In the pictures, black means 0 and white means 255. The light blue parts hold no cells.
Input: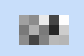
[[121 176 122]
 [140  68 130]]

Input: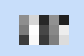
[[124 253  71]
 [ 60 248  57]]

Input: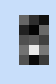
[[ 33   5 105]
 [ 79  89  63]]

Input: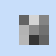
[[179 137 113]
 [182  53  99]]

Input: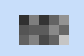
[[ 84  92  92]
 [ 97 130  73]]

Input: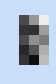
[[ 52  48 158]
 [ 76 143 124]]

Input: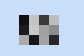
[[ 28 200 160]
 [171  23 162]]

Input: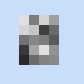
[[212 198  64]
 [114 135 125]]

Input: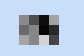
[[106 135   8]
 [164 135 211]]
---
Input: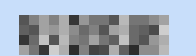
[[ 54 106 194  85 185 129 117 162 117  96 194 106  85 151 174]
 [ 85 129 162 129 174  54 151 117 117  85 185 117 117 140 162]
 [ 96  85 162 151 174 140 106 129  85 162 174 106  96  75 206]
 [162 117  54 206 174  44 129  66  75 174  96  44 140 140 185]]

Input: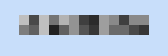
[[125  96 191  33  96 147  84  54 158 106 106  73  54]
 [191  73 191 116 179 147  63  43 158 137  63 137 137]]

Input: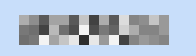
[[111 120 243 163 197 231  45 231 153 243  66 132 153 142 132]
 [120 111  66 185 111  78 243  78 120 100 208 173 132 132 153]
 [173 142  89 163 163  89 197  66 173  89 220 132 142 197 153]]

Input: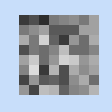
[[ 57  78  45 121 132 141 121 161]
 [ 69 150  89  98  78 141 171 109]
 [ 78 121 109 132 189 109 109 132]
 [121 141 161  89  89  89 161 161]
 [132 220  57 180  78 171 141 161]
 [150  69 189 180  98 132 141 180]
 [161 201 109 150 210 201 150 171]
 [171 121 210  98  57 150 109 171]]

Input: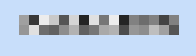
[[150 224 109  97 141 178  97 118 169 178  76 150 141 190 160  85]
 [160  56 236 201  85 212  36 224 118 236  36 129 109 129  67 129]]

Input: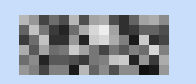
[[ 59 109 194  48  48 151  36 203 215 172 128  26 203  48  68]
 [ 99 194 119  59  36 109 172 215 237 163  48  59  99  99  78]
 [109 139  36  89  89  78  59 119 128 194 203  36 151  59 172]
 [151 128  68 128 128  26 183  99 139  78 139 139  17  26 151]
 [172  89 163 109 119 203 163 119  68 119  89 128 109 215 128]
 [183 151  68 109  78 183  78 163 172  78  48  99 163 172 139]]

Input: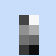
[[ 56  13]
 [ 68 247]
 [113 102]
 [144 174]]
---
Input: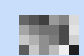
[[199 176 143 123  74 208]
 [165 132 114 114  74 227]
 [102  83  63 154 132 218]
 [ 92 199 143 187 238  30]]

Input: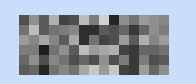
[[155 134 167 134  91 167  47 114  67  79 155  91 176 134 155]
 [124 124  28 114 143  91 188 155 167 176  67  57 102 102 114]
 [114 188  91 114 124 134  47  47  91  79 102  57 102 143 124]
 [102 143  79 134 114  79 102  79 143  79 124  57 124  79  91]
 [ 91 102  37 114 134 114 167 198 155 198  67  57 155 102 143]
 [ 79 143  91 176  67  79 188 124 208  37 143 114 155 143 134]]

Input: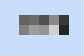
[[128 158 148 208  37]
 [ 98 108  80 137  57]]

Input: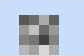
[[182 162 215 171]
 [152 194 108 152]
 [129 118  66 129]
 [ 88 108 171  97]]

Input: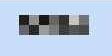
[[102  41 154 123  63  83  73]
 [ 32 143  23 102  51 195 114]]

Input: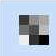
[[238  49   4]
 [112  79 186]
 [ 58 142 166]]

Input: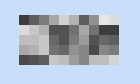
[[220 199 178  82  82 114 168 114  61  61]
 [189 189 199 104  82 123 156  82 104  94]
 [168 178 199 114 104 145 134  73 134 123]
 [ 73  82  94 199 189 156 134 189 189 211]
 [ 61  94 123 168 211 178  94 145 231 220]]

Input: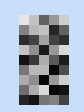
[[230 194  98 152 206]
 [194 142  28 152 218]
 [172 142   8 152 206]
 [130 184 194  37  98]
 [118 184 184   8  77]
 [109 172 218   8  19]
 [ 46  67 163  67  46]
 [ 37  19 118 130  67]
 [ 19  57 172  89  28]]
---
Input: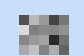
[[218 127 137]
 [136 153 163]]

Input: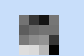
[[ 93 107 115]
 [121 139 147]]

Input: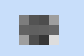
[[ 98  96  98]
 [158  78  54]]

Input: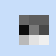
[[ 13 122  72]
 [185 226 239]]

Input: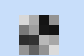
[[121 157  23]
 [ 45  50 184]]

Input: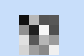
[[144  31 247]
 [224  88 182]]

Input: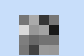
[[217 151 163]
 [126 104 114]]
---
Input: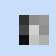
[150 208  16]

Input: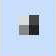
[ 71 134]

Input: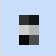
[ 21 206]

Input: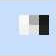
[ 26 224]

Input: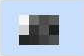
[90 82 43]

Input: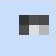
[ 74 221]
